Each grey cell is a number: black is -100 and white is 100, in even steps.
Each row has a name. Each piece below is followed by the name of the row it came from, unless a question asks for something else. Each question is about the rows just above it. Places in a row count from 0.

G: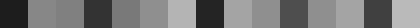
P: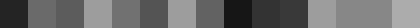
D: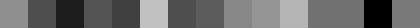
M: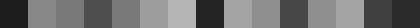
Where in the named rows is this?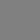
G, 2
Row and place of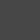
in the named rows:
M, 10
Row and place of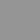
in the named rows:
D, 9
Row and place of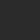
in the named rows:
M, 14
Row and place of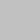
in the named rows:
D, 5
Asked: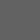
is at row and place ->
P, 7

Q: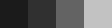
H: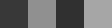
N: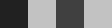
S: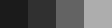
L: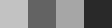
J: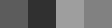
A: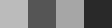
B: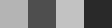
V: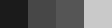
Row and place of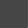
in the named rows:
V, 1
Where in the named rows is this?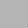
B, 0
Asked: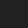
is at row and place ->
N, 0
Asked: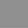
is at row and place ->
H, 1
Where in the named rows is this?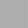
S, 3
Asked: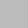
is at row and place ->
A, 0
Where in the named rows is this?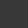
H, 0

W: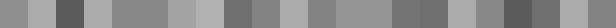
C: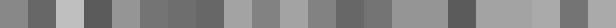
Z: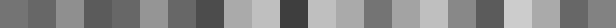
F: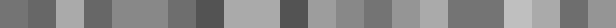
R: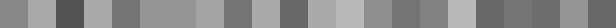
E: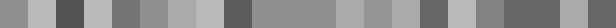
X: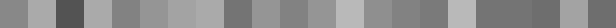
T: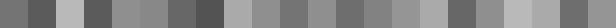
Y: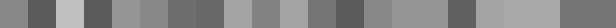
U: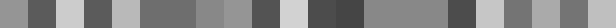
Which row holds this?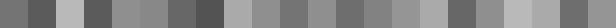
T
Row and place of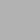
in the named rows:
W, 7
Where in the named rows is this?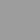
F, 11
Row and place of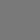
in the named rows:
X, 15
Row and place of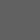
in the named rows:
Y, 16

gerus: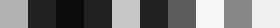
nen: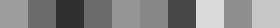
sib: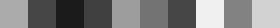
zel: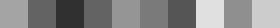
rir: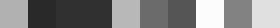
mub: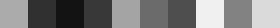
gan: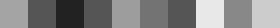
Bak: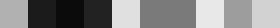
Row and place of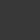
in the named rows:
mub, 3
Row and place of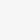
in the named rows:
gerus, 7
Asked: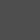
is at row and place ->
mub, 6
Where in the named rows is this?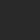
rir, 1

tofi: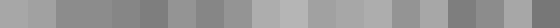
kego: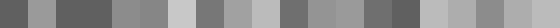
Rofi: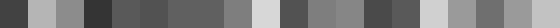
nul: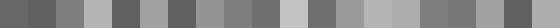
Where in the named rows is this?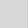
Rofi, 9
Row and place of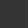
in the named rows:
Rofi, 3
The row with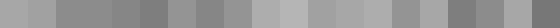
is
tofi
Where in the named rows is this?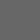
nul, 0
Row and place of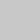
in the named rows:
kego, 6

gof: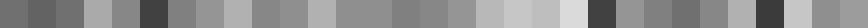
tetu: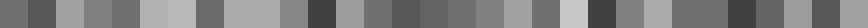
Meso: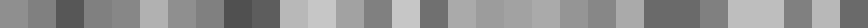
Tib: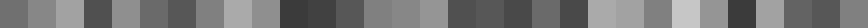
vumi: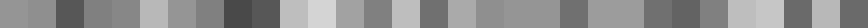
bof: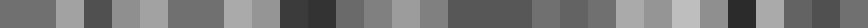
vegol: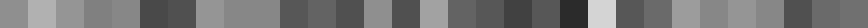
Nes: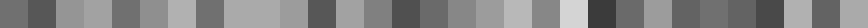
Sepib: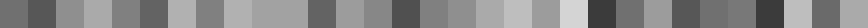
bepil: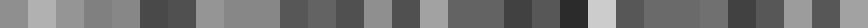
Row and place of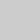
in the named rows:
bepil, 21
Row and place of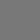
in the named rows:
Sepib, 26
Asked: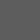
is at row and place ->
Meso, 9

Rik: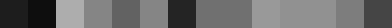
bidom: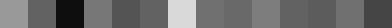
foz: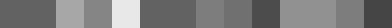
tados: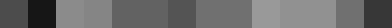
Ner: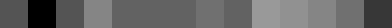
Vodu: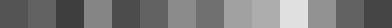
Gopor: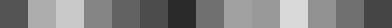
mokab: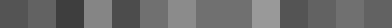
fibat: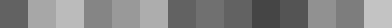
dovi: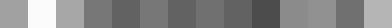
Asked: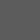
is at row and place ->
bidom, 11
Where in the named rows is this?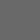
bidom, 8

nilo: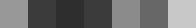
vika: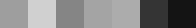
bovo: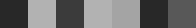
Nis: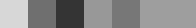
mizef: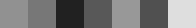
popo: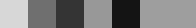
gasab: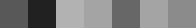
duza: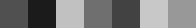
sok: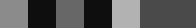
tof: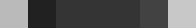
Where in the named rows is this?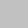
duza, 2
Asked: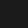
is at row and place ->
duza, 1
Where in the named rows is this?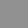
mizef, 0
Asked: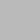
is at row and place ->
tof, 0
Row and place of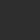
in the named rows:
nilo, 2

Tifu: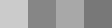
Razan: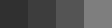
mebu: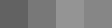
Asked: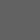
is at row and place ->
mebu, 0
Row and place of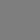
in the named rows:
Razan, 3
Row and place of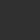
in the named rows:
Razan, 0
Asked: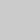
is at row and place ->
Tifu, 0
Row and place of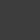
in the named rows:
Razan, 1
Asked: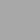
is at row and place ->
Tifu, 2

